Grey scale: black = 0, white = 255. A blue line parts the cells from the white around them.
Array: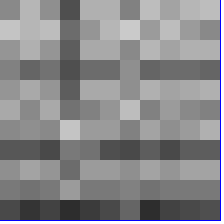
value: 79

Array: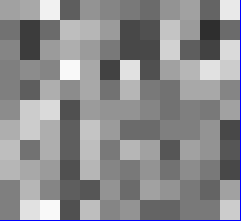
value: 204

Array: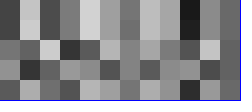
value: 105

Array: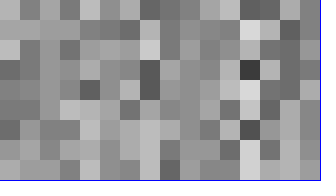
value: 157

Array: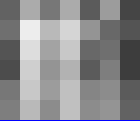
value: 98

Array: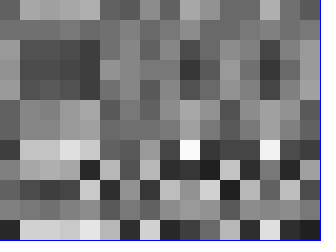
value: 32

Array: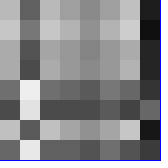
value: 59
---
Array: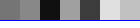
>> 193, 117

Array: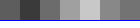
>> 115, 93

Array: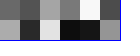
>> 76, 172

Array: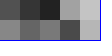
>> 196, 135

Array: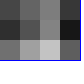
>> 55, 112

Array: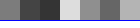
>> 180, 124

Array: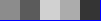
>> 52, 140
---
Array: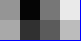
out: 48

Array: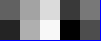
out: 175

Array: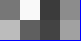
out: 95

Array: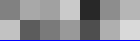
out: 92

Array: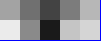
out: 138

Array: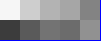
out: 90

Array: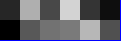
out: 88

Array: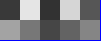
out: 119
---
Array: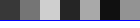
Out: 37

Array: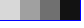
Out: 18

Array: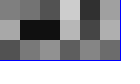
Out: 205

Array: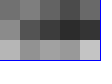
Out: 75

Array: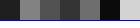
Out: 52

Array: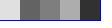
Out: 173

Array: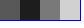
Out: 209
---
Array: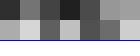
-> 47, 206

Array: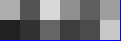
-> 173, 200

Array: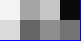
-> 243, 115

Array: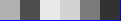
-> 177, 50

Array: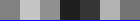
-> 129, 115

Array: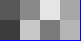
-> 87, 181

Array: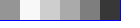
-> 149, 55

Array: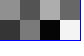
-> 144, 244
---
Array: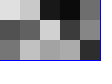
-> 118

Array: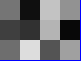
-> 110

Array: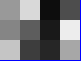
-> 197

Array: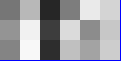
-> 132

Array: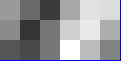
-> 86

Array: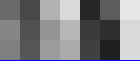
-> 127

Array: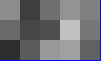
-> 45

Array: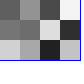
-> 209
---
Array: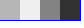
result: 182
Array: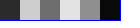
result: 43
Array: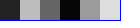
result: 34
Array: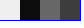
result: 239
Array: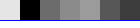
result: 229
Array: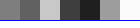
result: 126
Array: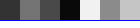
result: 51
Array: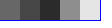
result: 103
